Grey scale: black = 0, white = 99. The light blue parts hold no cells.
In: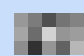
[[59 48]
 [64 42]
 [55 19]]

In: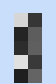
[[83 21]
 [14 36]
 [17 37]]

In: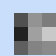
[[31 57]
 [13 62]
 [37 51]]

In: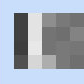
[[25 88]
 [25 88]
 [24 90]]

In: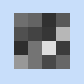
[[43 39]
 [31 26]
 [18 45]]

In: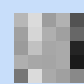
[[71 85]
 [62 83]
 [60 75]]

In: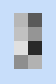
[[71 35]
 [75 58]
 [87 16]]
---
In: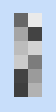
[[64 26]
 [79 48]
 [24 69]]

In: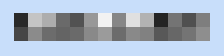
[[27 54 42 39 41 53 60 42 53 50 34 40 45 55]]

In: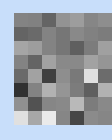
[[39 41 51 46 53 50 48]
 [51 39 63 53 53 63 58]
 [19 51 69 58 48 37 69]
 [87 65 91 52 27 54 52]]

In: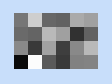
[[41 39 72 62 19 38]
 [ 4 98 35 22 50 51]]

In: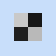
[[12 72]]

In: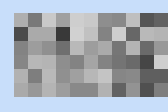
[[29 66 66 22 81 75 51 80 40 72 70]
 [52 71 70 55 51 64 51 45 41 27 80]
 [66 59 70 61 53 53 69 38 57 31 49]]

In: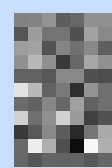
[[33 61 45 45 31 63 53]
 [56 72 56 22 40 65 56]
 [88 72 38 47 18 57 43]
 [81 43 56 81 60 25 32]
 [41 92 68 31  5 96 68]]

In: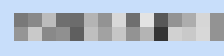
[[58 78 53 56 37 74 63 77 57 70 20 81 78 84 57]]
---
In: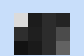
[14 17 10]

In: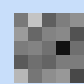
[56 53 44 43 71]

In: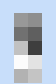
[55 44]

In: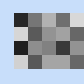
[84 63 50 34]

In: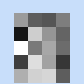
[49 58 47 24]

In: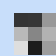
[59 52 86]

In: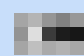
[59 11 66]

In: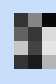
[ 3 21 77]
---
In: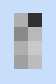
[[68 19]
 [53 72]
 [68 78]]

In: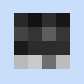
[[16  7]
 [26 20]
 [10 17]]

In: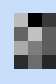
[[73  0]
 [39 75]
 [66 48]]

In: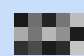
[[10 43]
 [66 46]
 [19 29]]

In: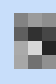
[[51 60]
 [37 19]
 [66 84]]

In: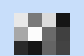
[[90 47]
 [65 98]
 [16  8]]

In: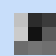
[[75 17]
 [79  7]
 [42 45]]

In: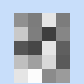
[[56 48]
 [78 49]
 [33 27]]
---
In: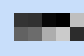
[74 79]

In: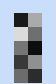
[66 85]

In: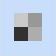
[59 19]

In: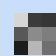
[21 54 11]

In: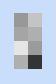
[76 64]

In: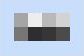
[82 21]

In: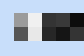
[5 8]

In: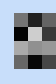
[39 80 66]
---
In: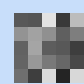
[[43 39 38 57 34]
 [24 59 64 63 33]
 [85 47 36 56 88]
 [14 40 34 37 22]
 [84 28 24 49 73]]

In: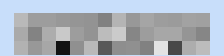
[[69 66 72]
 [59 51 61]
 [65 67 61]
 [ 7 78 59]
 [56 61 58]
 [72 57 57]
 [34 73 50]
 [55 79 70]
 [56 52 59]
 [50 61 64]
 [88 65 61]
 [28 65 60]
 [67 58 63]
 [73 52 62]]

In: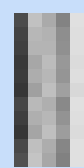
[[31 28 21 24 27 21 23 22 25 26 29]
 [76 74 64 68 72 62 67 65 70 71 75]
 [65 67 74 71 68 74 71 73 70 69 66]
 [50 52 61 57 53 62 58 59 56 55 51]
 [87 87 85 86 87 84 86 85 86 86 87]]

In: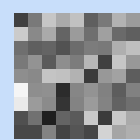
[[28 31 91 95 55 47 43 79 25]
 [28 44 60 55 53 57 37 53 47]
 [51 12 54 56 76 35 39 66 77]
 [26 39 20 17 75 55 32 39 66]
 [33 35 51 52 69 48 42 60 75]
 [27 78 60 57 23 71 48 43 37]
 [82 23 51 50 59 25 47 62 47]
 [64 78 38 36 63 77 68 41 69]
 [68 66 43 50 36 59 74 37 60]]

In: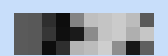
[[35 35 35]
 [34 34 34]
 [ 5 21 18]
 [18  6  5]
 [70 10 51]
 [73 54 74]
 [80 76 76]
 [55 79 79]
 [ 9 68 73]
 [37 77 35]]

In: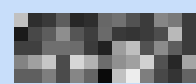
[[37 51 25 10 75]
 [37 62 25 28 18]
 [49 77 43 36 22]
 [29 29 43 55 36]
 [52 83 42 33 15]
 [39 69 23 24 18]
 [ 4 42 13 41 40]
 [75 56 61 22 44]
 [92 62 74 20 32]
 [49 81 32 23 23]
 [28 32 54 30 52]
 [20 15 36 72 47]
 [39 64 23 23 23]]

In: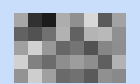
[[57 81 62 38 65]
 [80 50 81 32 19]
 [62 42 59 44 11]
 [41 55 40 69 67]
 [44 61 45 38 56]
 [35 55 32 70 84]
 [56 37 52 72 35]
 [53 69 55 56 63]]

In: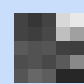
[[33 30 35 26 26]
 [40 32 32 24 21]
 [36 28 33 28 26]
 [15 35 25 74 84]
 [15 53 24 62 90]]
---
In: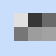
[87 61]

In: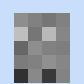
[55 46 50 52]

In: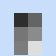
[18 54]

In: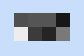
[31 23]

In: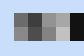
[42 30]

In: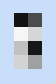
[ 7 83]

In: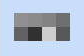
[56 19]

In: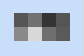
[33 84]
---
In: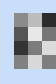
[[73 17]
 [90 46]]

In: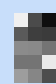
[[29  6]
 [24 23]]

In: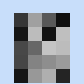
[[62 34]
 [73  7]]

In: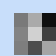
[[66  6]
 [81 25]]

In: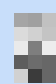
[[62 75]
 [81 76]]

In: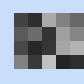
[[18 66]
 [42 20]]
